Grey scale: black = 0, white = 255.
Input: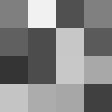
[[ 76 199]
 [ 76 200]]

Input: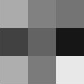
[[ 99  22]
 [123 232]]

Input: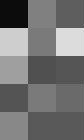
[[122 220]
 [ 80  85]]

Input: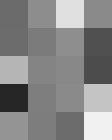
[[123 142]
 [132 136]]

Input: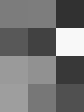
[[ 65 248]
 [145  56]]

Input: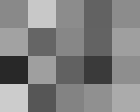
[[101 135]
 [159  97]]
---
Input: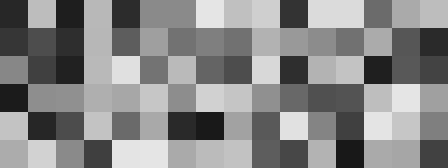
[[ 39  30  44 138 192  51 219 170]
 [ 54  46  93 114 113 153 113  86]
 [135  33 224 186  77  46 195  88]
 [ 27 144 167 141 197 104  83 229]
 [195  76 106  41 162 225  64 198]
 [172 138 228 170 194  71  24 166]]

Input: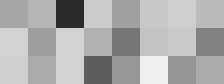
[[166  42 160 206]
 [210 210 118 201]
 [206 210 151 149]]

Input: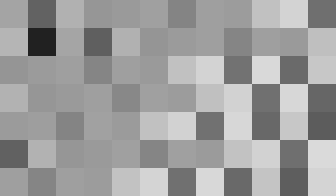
[[164 177 154 132 156 211]
 [181 165 177 155 133 154]
 [149 159 159 193 114 106]
 [178 154 136 156 210 215]
 [155 132 155 210 215 199]
 [ 97 150 160 160 194 111]
 [159 159 194 112 105  94]]

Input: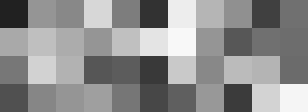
[[ 33 136 125 237 144 112]
 [169 172 192 248  87 109]
 [119 178  92 201 187 107]
 [ 80 149 118  95  59 245]]

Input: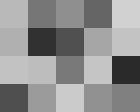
[[185 143 209]
 [176  80 195]
 [194 121  42]
 [ 79 203 128]]

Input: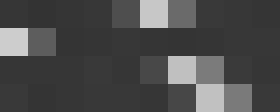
[[ 54  53  78 106  55]
 [205  52  55  52  55]
 [ 54  54  54 192  58]
 [ 57  54  56  71 122]]
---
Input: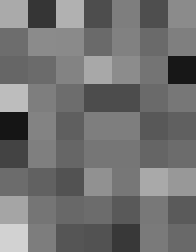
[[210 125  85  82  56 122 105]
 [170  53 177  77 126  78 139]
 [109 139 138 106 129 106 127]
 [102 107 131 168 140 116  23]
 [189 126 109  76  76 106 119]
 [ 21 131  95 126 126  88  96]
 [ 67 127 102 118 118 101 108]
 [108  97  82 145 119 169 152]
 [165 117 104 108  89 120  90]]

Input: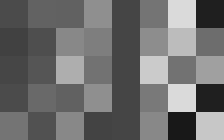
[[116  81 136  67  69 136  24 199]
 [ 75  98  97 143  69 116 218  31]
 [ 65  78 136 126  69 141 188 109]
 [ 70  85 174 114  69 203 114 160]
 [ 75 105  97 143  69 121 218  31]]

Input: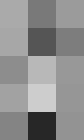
[[132  39 147]
 [170 121 155]
 [167  85 125]
 [141 184 152]
 [162 205 150]]

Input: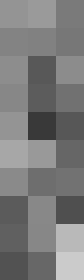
[[ 82 103 203]
 [148 154 122]
 [131 129 119]
 [141  88 140]
 [135  92 113]
 [148  57  87]
 [167 153 102]
 [138 110 114]
 [ 91 136  79]
 [ 96 135 185]]

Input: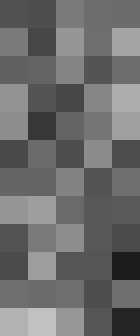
[[178 193 151  86  36]
 [ 82  78 122 109 107]
 [122  70 150 110 164]
 [ 97 100 132  84 109]
 [148  84  71 134 172]
 [141  55 100 117 159]
 [ 73 107  77 139  76]
 [101 100 131  84 110]
 [149 158 106  88  90]
 [ 83 122 141  88  75]
 [ 75 157  85  85  28]
 [111 107 111  78 111]]

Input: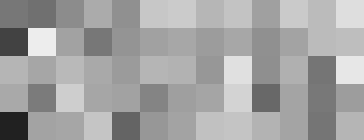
[[ 33 163 166 197 100 151 163 193 196 179 164 117 181]
 [119 112 140 171 144 199 203 182 195 160 202 187 222]
 [ 66 237 162 119 148 161 167 156 167 144 163 187 190]
 [181 166 185 169 155 181 178 151 224 143 176 117 231]
 [169 123 206 166 162 132 159 165 211 104 164 120 157]]

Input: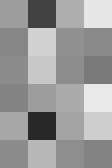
[[140 184 142 131]
 [157  66 174 230]
 [134 210 145 137]
 [140 200 141 122]
 [132 158 171 233]
 [167  40 164 206]]

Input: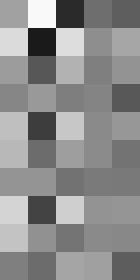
[[127 108 165 160  93]
 [161 249  42 110  94]
 [219  26 221 142 166]
 [156  87 178 127 147]
 [134 153 126 132  88]
 [191  61 199 138 151]
 [184 108 158 139 115]
 [148 148 114 122 121]
 [212  67 207 147 149]
 [195 145 116 138 136]]

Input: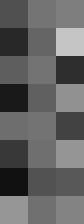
[[150 112 131]
 [ 80 116 126]
 [ 40 101 197]
 [ 94 115  46]
 [ 25  96 145]
 [110 115  66]
 [ 56 111 149]
 [ 17  82  88]]
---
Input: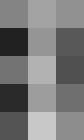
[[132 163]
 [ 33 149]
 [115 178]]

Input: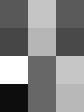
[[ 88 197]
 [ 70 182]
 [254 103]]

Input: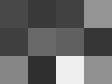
[[ 72  57]
 [ 64 104]
 [134  47]]

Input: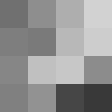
[[112 142]
 [126 122]
 [134 192]]

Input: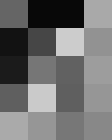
[[101   8]
 [ 18  70]
 [ 27 118]]

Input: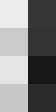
[[236  55]
 [203  51]
 [229  23]]

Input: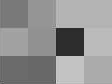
[[121 150]
 [161 144]
 [106 104]]
